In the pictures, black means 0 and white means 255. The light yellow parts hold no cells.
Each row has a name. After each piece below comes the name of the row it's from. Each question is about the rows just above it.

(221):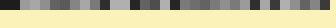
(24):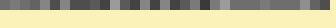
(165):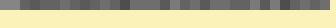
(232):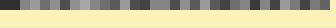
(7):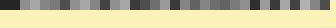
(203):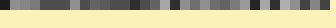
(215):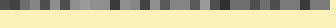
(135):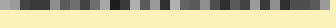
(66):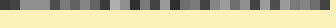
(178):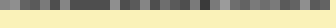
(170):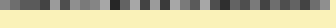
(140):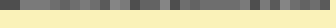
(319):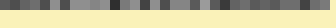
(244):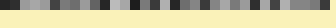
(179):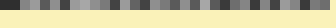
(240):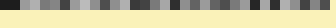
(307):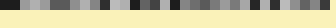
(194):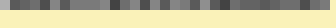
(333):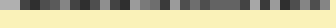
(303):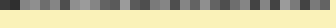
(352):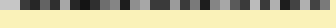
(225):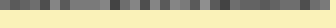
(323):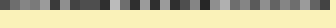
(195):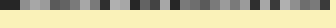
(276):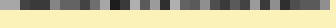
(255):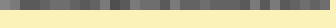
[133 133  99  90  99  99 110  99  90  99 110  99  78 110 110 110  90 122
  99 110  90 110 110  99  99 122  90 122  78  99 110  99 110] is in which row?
(165)
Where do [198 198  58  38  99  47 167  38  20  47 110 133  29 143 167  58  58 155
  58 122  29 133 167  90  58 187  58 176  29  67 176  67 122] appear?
(352)
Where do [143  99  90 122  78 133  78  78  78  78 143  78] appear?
(178)

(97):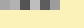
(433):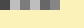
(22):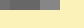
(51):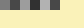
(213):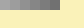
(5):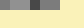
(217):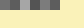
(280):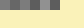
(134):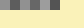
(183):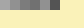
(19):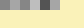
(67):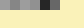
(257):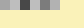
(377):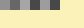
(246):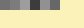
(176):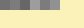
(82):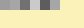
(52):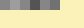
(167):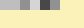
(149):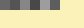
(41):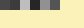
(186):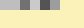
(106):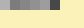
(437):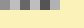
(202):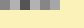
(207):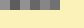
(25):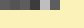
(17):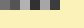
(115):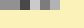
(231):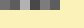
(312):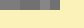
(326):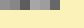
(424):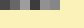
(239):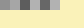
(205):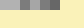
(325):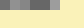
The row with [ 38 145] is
(41)
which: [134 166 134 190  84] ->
(19)
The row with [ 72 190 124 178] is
(257)
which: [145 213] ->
(167)
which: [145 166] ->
(239)

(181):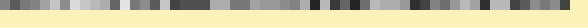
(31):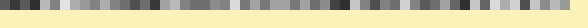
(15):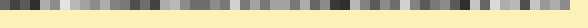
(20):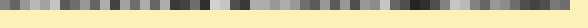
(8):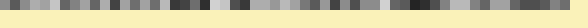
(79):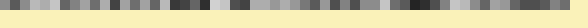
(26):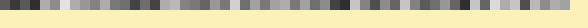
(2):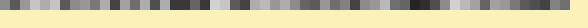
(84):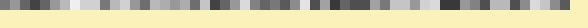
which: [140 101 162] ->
(79)
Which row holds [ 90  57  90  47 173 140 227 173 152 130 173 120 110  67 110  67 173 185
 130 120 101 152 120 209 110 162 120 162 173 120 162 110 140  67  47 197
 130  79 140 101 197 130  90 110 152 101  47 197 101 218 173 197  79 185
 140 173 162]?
(26)
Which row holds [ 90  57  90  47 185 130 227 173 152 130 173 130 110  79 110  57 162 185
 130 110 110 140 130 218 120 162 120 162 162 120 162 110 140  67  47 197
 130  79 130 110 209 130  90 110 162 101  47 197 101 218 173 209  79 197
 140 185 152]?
(31)
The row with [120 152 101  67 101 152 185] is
(84)

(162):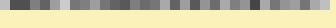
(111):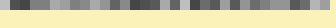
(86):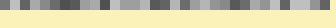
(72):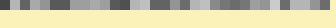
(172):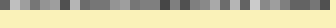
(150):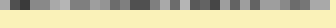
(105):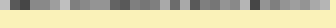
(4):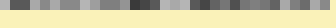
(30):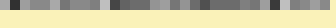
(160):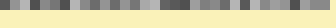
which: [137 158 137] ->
(30)
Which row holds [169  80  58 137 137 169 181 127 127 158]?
(150)
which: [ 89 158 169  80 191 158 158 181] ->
(86)
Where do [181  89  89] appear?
(4)
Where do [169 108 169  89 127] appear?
(105)
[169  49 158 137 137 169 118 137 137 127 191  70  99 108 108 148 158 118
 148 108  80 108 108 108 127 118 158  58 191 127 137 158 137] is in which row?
(30)

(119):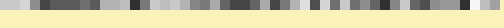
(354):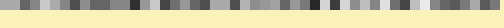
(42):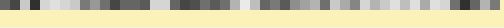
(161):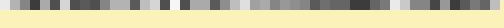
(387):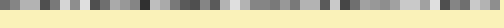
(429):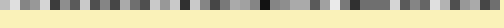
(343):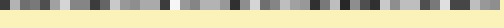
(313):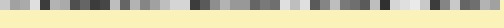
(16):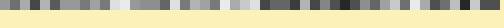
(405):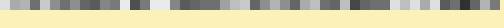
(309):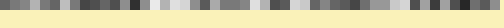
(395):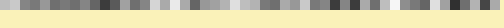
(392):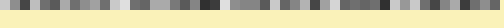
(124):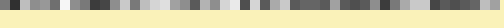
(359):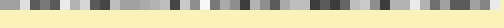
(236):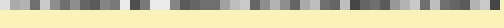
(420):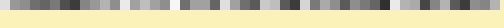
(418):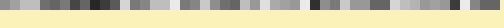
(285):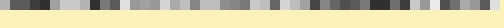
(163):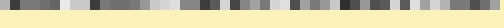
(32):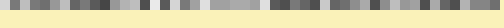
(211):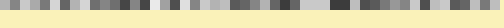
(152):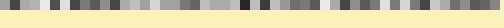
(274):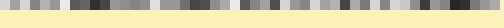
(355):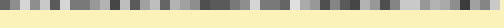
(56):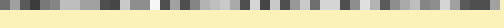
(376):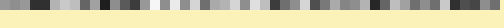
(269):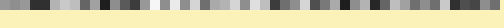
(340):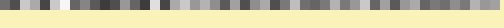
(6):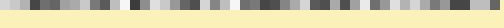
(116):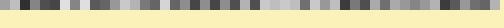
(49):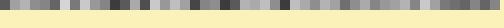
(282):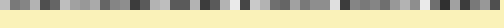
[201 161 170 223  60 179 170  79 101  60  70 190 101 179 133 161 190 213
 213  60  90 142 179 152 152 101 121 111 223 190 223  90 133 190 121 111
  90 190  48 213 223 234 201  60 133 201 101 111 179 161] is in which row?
(313)
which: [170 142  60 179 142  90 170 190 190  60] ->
(359)

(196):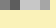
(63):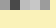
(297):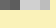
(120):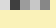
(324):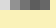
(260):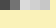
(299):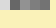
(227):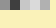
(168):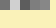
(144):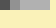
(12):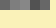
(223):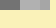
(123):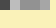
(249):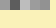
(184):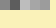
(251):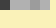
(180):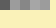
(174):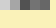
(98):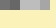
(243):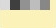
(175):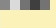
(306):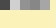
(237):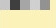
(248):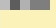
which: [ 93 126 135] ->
(168)
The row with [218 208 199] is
(260)

